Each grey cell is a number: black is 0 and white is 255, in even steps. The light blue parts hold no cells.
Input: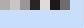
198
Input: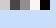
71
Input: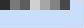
121
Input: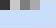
201
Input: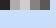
173
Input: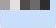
225
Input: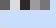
220
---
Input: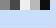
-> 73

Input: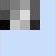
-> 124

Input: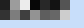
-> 156

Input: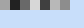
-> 34

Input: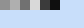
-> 175

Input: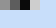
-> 93

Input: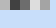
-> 65
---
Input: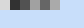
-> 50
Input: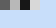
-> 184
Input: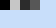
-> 198
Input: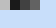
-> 26
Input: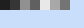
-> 54
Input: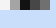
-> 164
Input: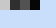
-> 47
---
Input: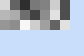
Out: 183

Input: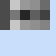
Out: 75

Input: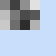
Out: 189

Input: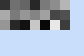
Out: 170

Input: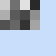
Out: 174

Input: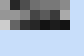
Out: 150
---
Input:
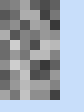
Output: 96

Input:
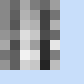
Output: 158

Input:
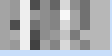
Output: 183

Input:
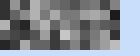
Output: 130

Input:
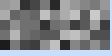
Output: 152

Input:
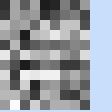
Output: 155

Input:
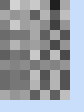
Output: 168

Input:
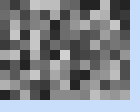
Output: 35

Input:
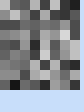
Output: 31
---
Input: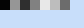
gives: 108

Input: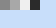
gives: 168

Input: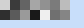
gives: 59

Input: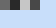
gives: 105

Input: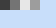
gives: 157

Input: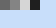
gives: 132
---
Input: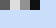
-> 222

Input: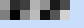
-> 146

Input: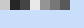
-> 148

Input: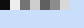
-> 96

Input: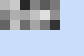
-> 131

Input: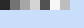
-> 82

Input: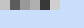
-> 175

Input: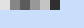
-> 152

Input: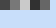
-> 202
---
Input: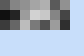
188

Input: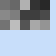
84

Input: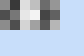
212

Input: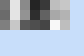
89

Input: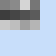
160

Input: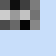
5

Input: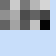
87

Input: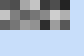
157

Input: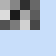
209

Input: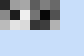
218
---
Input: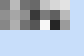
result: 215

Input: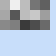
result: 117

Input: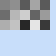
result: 165

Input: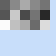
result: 137

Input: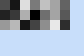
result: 164

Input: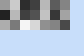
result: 92

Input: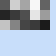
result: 247
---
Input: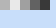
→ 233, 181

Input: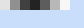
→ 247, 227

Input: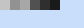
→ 196, 167

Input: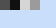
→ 213, 155

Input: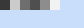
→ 242, 203

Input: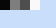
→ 249, 126

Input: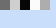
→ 251, 207

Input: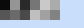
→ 201, 191

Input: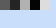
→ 221, 177
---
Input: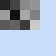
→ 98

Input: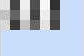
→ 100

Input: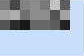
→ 103

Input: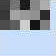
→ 205

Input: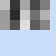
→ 223

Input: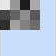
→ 161

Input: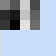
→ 3
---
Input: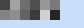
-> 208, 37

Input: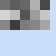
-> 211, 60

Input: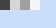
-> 245, 67

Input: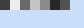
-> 237, 39

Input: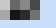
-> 200, 22

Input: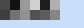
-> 208, 18

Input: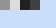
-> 220, 33

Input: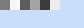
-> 247, 60

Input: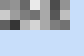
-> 234, 53

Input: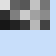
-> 224, 22
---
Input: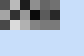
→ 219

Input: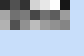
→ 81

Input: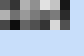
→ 13

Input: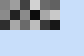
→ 168

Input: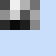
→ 10

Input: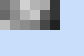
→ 151

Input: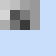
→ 114

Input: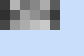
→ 153

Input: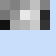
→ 171
